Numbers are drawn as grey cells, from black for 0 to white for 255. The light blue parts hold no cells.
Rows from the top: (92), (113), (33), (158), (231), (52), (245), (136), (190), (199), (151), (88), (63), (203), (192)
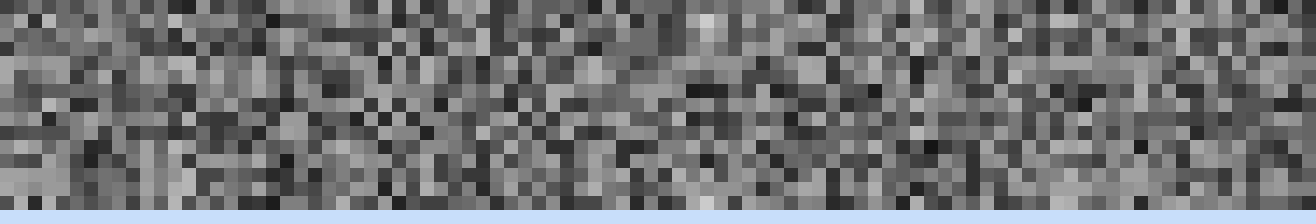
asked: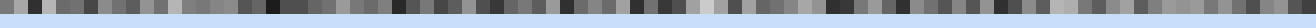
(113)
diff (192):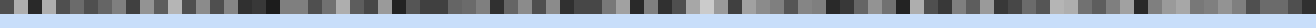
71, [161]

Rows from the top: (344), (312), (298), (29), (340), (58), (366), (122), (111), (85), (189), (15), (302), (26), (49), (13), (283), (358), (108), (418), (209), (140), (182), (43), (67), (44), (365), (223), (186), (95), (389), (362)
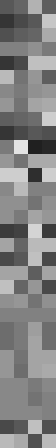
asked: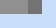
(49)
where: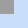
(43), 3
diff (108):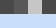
3, [192]
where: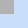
(344), 3
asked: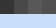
(85)
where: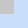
(312), 4

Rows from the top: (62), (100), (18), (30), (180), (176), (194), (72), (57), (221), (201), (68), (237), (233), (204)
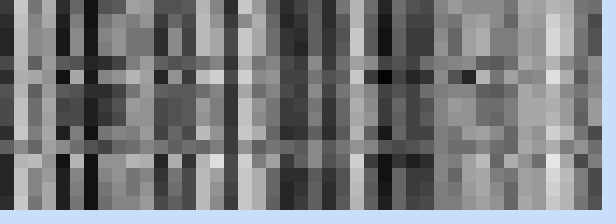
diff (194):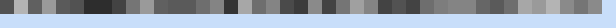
35, [96]
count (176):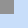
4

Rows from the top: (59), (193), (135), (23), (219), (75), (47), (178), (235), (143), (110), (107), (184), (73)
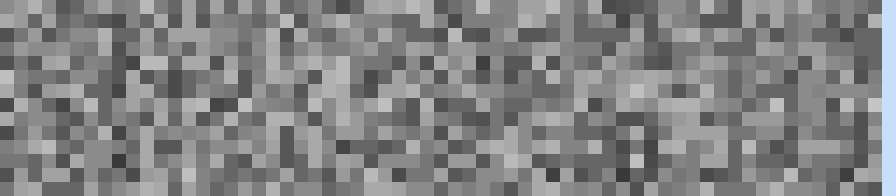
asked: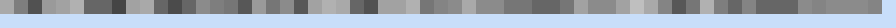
(47)
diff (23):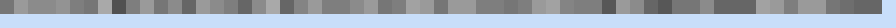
61, [118]
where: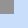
(23), 5
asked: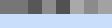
(219)
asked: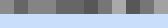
(143)
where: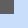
(73), 60
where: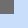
(59), 33

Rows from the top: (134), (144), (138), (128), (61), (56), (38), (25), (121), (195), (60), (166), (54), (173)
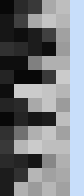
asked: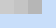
(38)
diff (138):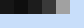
4, [64]

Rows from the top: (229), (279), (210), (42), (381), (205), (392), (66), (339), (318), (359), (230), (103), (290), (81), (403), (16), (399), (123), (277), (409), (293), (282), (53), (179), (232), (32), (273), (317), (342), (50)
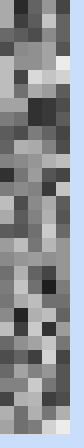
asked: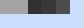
(66)
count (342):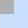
3

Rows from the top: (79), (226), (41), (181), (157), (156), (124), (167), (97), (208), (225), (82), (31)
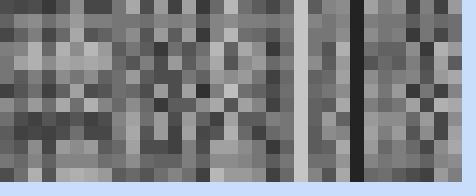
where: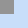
(82), 25
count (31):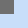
4
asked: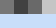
(156)
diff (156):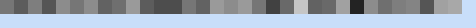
32, [154]
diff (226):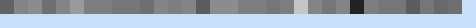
16, [132]

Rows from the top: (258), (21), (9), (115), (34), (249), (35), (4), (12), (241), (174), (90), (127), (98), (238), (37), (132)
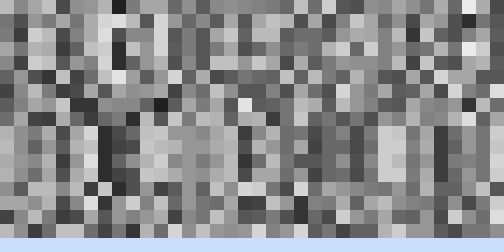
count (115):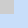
4
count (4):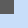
5
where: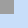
(249), 10
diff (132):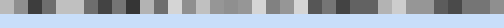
23, [92]
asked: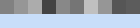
(37)

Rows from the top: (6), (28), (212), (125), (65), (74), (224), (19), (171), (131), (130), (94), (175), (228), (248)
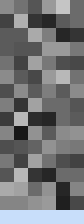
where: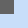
(130), 3
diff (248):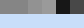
5, [31]
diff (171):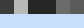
3, [44]
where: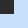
(171), 3
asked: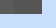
(125)
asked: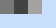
(94)

